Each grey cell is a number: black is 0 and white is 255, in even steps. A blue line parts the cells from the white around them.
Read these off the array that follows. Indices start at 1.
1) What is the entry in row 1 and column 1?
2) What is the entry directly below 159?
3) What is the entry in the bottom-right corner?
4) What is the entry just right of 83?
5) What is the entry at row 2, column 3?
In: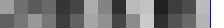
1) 159
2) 97
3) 179
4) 105
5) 152

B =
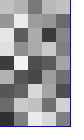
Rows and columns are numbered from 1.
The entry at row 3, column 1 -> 229
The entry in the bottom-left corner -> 48
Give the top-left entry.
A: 193
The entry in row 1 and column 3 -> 120
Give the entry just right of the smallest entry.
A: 127
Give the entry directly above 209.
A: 79
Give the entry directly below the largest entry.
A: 86
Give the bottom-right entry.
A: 127
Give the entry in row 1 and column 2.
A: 178

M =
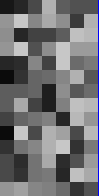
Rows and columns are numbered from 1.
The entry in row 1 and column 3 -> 73
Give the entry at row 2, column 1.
149
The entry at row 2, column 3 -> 134
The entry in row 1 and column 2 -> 38
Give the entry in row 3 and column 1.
142
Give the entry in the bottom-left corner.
149
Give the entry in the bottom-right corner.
81
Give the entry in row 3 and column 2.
38
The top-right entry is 81
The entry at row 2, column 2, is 199
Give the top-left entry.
23

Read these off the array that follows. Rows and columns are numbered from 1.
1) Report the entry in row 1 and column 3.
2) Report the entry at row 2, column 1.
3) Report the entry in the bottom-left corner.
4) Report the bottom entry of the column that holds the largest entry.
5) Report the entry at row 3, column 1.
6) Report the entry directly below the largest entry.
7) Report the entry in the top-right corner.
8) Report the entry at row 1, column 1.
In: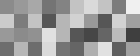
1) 168
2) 203
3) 109
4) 160
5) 153
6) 160
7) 240
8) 139

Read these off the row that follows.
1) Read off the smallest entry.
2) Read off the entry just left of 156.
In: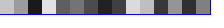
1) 26
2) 198

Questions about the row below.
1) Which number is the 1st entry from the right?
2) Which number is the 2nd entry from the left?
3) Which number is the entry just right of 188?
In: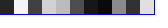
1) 224
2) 244
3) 78

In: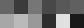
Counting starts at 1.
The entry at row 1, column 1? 102
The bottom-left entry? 167
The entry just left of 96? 88
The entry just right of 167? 186

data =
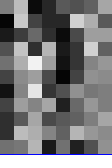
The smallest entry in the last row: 26
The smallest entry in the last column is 89
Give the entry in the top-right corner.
166
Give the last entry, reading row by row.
145
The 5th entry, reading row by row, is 89
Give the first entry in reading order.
126
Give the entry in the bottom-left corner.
113
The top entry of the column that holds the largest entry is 11
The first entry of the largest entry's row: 113
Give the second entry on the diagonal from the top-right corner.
174
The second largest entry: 229
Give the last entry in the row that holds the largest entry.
151
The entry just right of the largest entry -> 158
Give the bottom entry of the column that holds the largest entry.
181
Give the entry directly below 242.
158
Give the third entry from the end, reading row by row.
32
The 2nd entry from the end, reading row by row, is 81
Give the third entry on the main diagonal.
105
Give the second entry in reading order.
188
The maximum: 242
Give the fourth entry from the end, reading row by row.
113
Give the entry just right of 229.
53

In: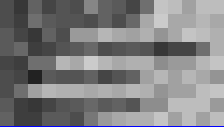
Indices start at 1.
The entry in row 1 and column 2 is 55
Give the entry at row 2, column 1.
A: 77
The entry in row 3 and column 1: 90
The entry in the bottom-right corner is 189
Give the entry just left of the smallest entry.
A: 69
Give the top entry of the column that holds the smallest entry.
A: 98
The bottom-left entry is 98
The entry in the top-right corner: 189
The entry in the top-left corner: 77
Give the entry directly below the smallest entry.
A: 161
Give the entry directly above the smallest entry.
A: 111
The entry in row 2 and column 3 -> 111

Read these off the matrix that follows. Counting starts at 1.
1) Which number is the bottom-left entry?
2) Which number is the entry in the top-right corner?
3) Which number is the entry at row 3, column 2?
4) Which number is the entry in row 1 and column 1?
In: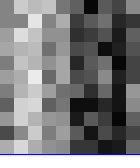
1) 173
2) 138
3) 221
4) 132

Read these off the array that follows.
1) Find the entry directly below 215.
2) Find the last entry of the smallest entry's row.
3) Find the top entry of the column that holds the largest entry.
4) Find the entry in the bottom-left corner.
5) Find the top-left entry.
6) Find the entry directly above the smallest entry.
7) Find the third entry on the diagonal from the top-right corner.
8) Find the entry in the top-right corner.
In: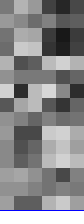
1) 87
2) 59
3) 65
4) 159
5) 121
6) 87
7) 59
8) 72
